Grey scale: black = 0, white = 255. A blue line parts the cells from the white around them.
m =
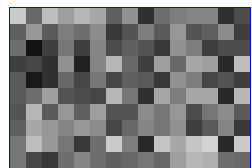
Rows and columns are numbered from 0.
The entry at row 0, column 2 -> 189
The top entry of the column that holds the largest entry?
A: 133
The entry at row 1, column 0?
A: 96
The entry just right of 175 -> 110
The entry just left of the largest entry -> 196
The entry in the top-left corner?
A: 202
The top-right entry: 77
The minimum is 19
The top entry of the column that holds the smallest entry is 104
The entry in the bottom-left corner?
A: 118
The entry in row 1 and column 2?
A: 90
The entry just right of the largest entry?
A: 41
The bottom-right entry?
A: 104
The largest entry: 210
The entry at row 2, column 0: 110
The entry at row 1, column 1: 151
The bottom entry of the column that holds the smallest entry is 70
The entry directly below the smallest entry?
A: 70
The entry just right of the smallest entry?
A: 62
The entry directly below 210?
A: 175

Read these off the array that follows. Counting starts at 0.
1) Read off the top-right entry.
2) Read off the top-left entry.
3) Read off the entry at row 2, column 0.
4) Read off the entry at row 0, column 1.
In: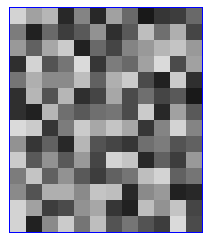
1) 105
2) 211
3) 153
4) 161
